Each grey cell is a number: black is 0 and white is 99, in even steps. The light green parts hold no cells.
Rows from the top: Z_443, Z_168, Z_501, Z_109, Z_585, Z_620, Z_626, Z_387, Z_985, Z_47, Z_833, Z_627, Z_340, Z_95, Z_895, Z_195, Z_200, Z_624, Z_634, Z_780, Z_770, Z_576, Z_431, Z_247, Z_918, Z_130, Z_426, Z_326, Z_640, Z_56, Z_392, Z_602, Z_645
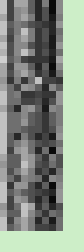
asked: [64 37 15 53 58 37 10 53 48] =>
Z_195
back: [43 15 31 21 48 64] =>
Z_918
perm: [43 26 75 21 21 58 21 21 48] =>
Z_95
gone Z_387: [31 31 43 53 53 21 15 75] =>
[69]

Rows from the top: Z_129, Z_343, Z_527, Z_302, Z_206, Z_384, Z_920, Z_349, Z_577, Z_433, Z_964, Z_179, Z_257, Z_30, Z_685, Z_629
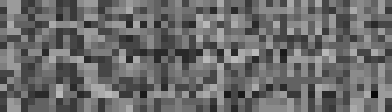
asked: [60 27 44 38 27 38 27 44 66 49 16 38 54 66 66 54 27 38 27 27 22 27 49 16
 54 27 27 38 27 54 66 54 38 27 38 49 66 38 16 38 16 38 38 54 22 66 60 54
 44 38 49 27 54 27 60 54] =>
Z_257
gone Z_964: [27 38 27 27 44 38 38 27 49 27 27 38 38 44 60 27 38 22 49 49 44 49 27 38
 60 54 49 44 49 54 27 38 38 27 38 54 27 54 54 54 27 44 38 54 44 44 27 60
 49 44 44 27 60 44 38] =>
[32]

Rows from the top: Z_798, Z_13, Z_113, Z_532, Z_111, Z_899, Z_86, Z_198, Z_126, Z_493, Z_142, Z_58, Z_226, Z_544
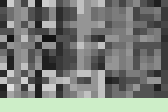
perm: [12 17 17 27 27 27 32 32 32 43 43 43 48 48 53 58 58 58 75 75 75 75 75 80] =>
Z_142
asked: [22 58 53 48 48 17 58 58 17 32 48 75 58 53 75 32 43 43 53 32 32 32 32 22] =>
Z_86
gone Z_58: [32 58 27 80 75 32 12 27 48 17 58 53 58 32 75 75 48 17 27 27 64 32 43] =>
[70]
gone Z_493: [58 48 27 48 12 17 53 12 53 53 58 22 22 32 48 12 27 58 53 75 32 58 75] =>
[38]

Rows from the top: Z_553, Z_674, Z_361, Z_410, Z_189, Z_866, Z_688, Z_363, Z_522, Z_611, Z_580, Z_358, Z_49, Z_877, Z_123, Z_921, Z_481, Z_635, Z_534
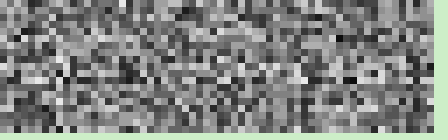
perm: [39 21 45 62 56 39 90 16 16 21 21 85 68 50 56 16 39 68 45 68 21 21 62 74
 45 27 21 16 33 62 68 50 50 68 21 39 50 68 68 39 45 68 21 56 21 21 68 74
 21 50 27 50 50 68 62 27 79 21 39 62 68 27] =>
Z_123
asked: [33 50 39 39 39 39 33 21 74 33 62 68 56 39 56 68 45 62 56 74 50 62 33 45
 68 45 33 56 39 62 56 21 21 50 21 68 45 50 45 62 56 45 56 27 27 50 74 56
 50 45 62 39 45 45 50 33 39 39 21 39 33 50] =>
Z_49

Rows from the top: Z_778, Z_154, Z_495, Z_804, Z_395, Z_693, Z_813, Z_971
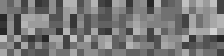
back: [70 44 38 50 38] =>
Z_395
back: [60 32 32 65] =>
Z_495

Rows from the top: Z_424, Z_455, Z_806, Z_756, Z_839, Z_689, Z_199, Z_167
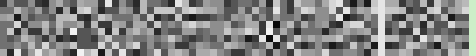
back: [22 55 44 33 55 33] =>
Z_199
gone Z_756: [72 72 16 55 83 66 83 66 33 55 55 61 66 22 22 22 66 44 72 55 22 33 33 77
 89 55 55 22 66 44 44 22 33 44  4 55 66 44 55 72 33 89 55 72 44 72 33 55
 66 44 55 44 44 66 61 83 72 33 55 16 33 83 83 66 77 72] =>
[28]
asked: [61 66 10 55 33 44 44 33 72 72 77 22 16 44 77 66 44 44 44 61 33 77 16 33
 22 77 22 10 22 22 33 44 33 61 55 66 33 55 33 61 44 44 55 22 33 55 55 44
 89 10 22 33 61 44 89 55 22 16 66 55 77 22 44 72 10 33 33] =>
Z_806
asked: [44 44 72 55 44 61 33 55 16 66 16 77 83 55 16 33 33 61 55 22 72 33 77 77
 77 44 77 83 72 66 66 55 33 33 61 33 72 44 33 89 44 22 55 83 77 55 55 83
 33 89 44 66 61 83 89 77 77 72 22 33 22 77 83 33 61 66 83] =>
Z_455
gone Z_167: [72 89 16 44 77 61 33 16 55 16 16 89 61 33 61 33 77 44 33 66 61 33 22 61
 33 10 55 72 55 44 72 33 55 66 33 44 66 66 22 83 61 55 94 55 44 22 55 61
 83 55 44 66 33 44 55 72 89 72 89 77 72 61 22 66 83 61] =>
[49]
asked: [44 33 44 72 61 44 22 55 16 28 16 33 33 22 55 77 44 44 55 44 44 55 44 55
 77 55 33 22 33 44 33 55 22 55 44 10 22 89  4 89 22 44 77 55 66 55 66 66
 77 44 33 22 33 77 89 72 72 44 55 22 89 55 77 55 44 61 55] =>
Z_689
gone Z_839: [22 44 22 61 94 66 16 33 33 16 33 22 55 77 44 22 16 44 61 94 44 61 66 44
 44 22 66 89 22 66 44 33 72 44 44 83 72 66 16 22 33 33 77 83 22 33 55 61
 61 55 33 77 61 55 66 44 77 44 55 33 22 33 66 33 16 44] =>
[38]

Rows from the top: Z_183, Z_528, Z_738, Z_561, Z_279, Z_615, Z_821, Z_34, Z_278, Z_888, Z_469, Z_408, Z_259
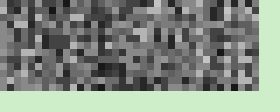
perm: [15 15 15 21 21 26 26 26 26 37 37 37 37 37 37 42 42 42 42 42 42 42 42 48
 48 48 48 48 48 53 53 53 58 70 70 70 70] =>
Z_469
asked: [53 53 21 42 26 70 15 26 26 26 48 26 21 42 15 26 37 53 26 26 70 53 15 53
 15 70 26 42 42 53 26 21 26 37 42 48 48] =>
Z_615
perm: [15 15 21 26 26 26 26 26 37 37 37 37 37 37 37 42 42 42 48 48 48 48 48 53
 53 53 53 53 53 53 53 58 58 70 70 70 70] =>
Z_821
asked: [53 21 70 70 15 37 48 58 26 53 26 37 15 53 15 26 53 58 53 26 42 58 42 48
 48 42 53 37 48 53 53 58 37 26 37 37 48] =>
Z_561
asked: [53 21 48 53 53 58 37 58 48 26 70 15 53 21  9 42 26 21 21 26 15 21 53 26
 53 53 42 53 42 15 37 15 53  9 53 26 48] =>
Z_259
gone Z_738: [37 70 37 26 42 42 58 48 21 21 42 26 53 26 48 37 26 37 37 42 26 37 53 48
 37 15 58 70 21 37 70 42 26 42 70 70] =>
[31]
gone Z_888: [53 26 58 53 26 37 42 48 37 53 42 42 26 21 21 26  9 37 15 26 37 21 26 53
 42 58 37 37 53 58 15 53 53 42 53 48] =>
[64]

